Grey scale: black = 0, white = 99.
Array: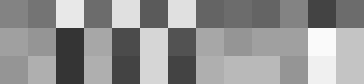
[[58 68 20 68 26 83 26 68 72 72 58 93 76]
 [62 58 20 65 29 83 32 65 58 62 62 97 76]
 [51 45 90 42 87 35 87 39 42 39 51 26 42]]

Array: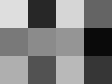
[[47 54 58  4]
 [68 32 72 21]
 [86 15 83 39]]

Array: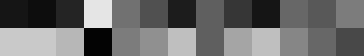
[[78 78 71  1 48 56 74 37 64 74 52 40 28]
 [ 8  5 14 89 44 31 11 37 21  8 40 34 48]]

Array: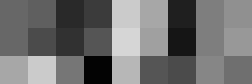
[[65 79 46  1 71 33 29 52 43]
 [40 37 16 23 79 65 12 49 56]
 [40 29 19 33 83 62  8 49 59]]

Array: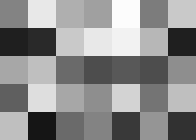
[[51 90 68 62 98 48 78]
 [37 86 65 55 82 45 74]
 [65 74 41 30 34 30 55]
 [12 16 78 90 94 71 12]
 [74  8 41 51 22 58 19]]

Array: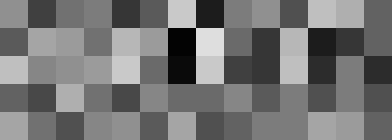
[[35 64 60 44 71 60  1 86 41 21 71 11 21 38]
 [74 52 56 60 78 41  4 78 25 21 74 17 48 17]
 [64 44 31 52 56 35 64 31 38 48 48 64 60 38]
 [38 28 68 44 28 52 41 41 52 35 48 31 48 31]
 [56 25 44 48 21 35 78 11 48 56 31 74 68 38]]

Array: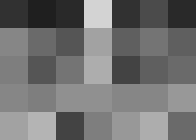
[[63 70 26 49 59 67 41]
 [52 49 56 56 52 52 59]
 [52 41 33 63 37 45 37]
 [49 33 45 67 26 37 41]
 [19 12 16 82 19 29 16]]

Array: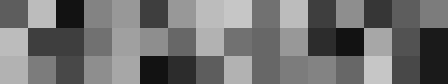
[[36 73  7 51 59 24 59 73 77 44 73 24 55 21 36 48]
 [69 48 28 55 65  7 17 36 69 40 48 51 40 77 28 10]
 [73 24 24 44 62 55 40 69 44 40 59 17  7 65 32 10]]
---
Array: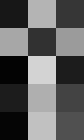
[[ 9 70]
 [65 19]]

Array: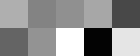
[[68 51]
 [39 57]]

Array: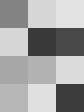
[[51 83]
 [83 22]]

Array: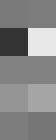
[[47 48]
 [20 90]]

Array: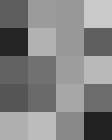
[[36 60]
 [14 69]]

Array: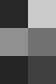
[[15 79]
 [56 44]]

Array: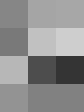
[[52 64]
 [47 75]]

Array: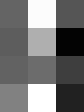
[[39 98]
 [36 68]]
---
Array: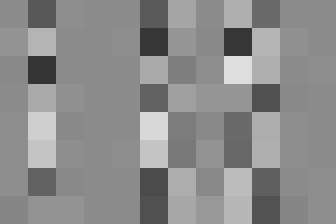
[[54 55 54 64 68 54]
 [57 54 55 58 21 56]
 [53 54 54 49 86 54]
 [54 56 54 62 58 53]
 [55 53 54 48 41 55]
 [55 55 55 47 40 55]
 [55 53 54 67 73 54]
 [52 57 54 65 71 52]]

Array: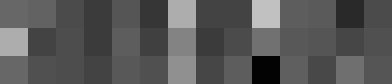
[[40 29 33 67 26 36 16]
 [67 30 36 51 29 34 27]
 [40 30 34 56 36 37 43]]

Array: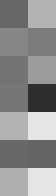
[[40]
 [52]
 [45]
 [46]
 [69]
 [40]
 [68]]

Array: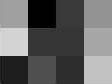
[[62 22]
 [82 21]
 [12 18]]

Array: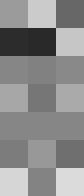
[[60 40]
 [17 77]
 [52 53]
 [65 66]
 [52 52]
 [48 43]
 [83 85]]

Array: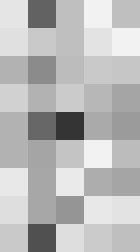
[[89 74 74]
 [87 74 94]
 [69 73 77]
 [81 79 64]
 [69 20 60]
 [69 76 73]
 [90 91 64]
 [86 58 88]
 [78 86 74]]

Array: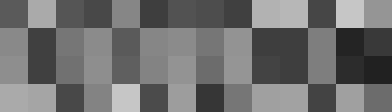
[[35 33 52 32 25 71 77]
 [53 46 35 54 57 24 14]
 [55 44 37 57 58 24 17]
 [66 28 77 61 46 63 62]]

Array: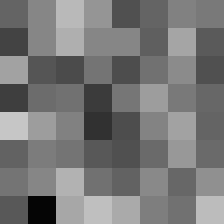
[[39 72 31 50]
 [26 68 52 64]
 [63 29 30 54]
 [24 44 46 47]
 [77 50 30 63]
 [38 45 31 59]
 [45 69 38 40]
 [34 65 66 44]]

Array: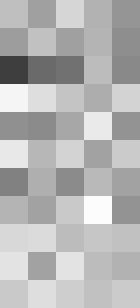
[[74 83 58]
 [61 62 55]
 [24 44 53]
 [95 76 82]
 [56 65 57]
 [90 82 79]
 [50 54 63]
 [70 78 57]
 [84 73 75]
 [88 88 69]
 [78 80 79]]
